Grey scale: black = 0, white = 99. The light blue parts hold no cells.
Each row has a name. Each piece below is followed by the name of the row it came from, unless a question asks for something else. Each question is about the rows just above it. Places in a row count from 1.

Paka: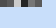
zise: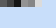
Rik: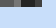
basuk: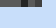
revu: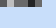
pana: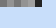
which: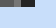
Rik
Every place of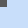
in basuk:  1 2 3 5
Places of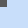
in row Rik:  1 2

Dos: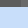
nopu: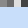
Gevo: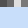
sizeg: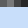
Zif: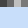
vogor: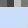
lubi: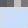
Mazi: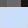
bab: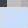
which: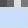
Gevo
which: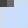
Zif
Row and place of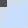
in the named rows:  Gevo, 1

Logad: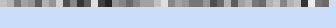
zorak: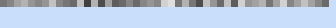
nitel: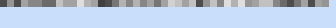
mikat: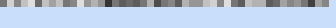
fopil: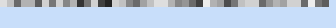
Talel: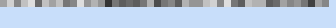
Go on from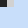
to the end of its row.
[75 52 41 63 75 86 86 69 52 58 41 25 92 69 63 30 46 75 81 81 41 58 69 63
 81 81 41 92 46 36]
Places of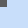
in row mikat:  18 20 26 35 39
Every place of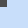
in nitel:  1 3 16 29 42 45

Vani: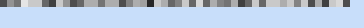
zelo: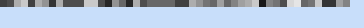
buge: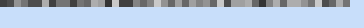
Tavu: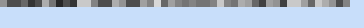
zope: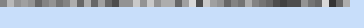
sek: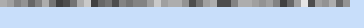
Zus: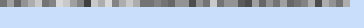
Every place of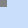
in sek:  3 6 18 20 21 34 40
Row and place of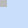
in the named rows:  zope, 2
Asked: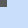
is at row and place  Zus, 35
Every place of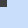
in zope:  41
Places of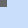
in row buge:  13 21 25 27 31 37 41 48

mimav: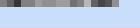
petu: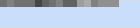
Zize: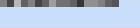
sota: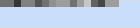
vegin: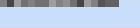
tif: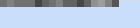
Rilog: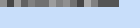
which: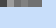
vegin
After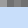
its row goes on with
[44 61 50 56 44 27 61 50 33 38 38]
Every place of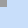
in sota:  9 10 12 16 17

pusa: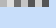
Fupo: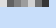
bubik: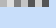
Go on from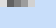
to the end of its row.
[44 21]
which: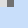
pusa
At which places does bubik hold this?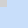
6

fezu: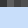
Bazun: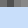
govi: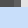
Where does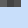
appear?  fezu
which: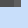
govi
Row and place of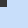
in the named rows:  fezu, 1
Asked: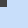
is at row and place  fezu, 3
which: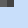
fezu

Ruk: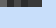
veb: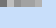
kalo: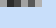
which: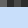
Ruk
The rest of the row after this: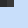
[22]
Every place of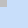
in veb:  2
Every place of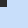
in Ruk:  2 4
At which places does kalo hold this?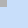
6
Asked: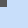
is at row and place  kalo, 5

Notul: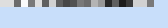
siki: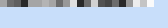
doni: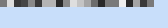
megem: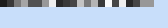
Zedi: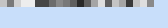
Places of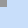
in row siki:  10 19
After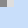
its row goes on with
[76 64 42 16 47 47 92 16 64 22 47]
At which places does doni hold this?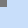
1 16 17 22

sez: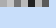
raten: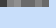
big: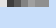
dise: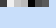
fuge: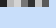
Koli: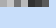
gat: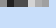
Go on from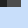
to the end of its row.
[82 67 62]
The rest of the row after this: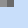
[41 51 41]

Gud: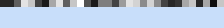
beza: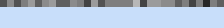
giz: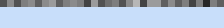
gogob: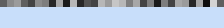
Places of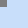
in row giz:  4 10 12 17 27 29 31
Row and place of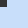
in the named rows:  Gud, 26
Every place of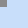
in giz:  2 5 7 11 19 25
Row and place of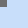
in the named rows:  giz, 16
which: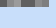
beza
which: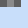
giz

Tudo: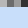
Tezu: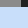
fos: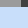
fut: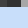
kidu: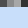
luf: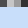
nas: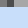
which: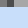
nas
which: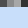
kidu
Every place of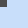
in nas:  2
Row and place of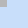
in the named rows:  Tudo, 1
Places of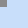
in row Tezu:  1 2 3

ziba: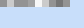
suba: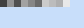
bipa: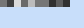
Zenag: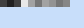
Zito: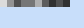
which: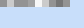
ziba
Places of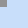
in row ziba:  1 3 4 8 10
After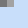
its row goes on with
[57 46 52]
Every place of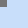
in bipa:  1 6 7

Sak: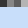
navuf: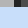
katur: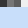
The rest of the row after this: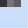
[93]
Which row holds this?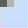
Sak
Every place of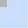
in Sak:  4
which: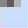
Sak
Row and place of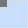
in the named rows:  katur, 2
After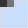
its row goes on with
[36 93]

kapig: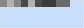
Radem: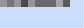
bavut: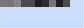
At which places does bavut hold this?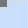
1 2 8
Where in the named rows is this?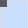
Radem, 10
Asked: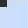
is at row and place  bavut, 7

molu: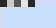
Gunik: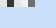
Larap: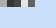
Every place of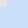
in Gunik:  1 3
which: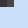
Larap
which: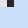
molu
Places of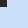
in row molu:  1 5
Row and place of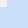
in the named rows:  Gunik, 4

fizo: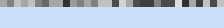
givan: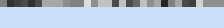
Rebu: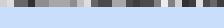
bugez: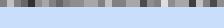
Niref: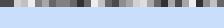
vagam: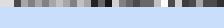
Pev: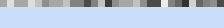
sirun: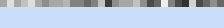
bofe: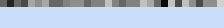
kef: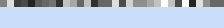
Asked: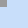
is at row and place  fizo, 11
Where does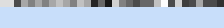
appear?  vagam
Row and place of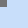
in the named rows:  kef, 8
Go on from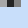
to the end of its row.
[65 29 24 81 55 55 55]
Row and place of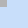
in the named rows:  sirun, 10
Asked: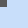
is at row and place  kef, 6
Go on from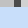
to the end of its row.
[65 29 24 24 50 29 29 86 19 65 24 75 29 75]

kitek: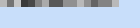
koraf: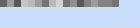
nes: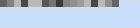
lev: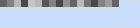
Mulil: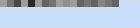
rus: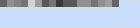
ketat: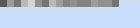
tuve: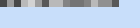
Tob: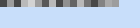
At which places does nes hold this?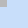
3 5 6 13 15
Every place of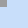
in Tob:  2 6 17
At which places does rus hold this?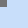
4 8 14
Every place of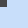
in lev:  4 9 14
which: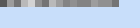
ketat
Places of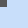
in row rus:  7 10 11
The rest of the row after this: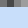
[39]

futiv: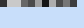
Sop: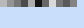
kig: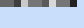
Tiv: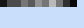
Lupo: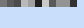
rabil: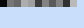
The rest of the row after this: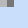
[19  3]
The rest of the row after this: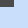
[46 35 57 46 72 46 19  3]

